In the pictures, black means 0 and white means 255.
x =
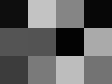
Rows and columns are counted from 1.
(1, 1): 14
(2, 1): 84
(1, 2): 195

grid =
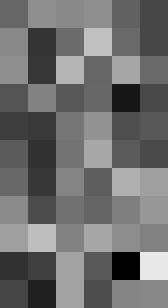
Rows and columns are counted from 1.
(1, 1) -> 102
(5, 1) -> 62
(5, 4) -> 146
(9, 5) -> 141
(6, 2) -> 49
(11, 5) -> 133
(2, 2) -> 52
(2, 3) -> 107
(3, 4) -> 102
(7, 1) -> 104
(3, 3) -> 180
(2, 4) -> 192
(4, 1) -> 84
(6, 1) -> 91
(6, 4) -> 167
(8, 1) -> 138
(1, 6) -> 71

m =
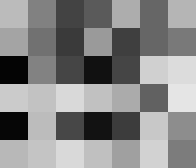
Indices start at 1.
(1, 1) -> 187
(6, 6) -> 210
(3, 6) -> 208
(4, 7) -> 229
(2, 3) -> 58
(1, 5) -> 173
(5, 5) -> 60
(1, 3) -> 67
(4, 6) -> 97
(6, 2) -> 196
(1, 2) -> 129

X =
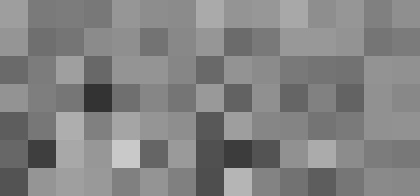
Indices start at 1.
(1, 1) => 158
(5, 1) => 93
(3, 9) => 147
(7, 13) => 118
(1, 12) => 142
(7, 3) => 159
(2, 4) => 139
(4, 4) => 51
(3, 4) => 104
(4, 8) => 153
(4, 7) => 117
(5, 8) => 88
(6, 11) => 145
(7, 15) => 136
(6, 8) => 80
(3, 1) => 106
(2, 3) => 117
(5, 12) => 116
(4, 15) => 136
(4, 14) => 145
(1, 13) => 150
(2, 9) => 107
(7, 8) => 78
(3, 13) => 114
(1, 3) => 124
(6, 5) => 201
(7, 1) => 83
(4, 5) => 111
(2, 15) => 123
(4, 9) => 98

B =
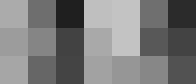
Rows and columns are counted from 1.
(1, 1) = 171
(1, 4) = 191
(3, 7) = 82
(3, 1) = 166
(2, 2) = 133
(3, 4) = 162

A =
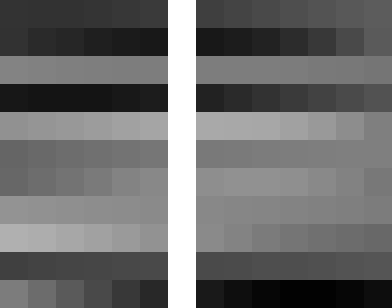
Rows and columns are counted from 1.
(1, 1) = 51
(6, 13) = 127
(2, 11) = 44
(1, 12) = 83
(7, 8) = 142
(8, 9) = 134
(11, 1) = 124
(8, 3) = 143
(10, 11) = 78
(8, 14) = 124
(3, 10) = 125
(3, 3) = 127
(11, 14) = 13
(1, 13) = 88
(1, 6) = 58
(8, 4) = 141
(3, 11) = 124
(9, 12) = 112
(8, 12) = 129
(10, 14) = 85
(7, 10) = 145
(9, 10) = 123
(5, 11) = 161
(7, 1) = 103
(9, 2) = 173
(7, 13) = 130
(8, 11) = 131
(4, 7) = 255
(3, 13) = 120
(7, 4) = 122
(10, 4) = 70
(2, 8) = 24
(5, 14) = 127
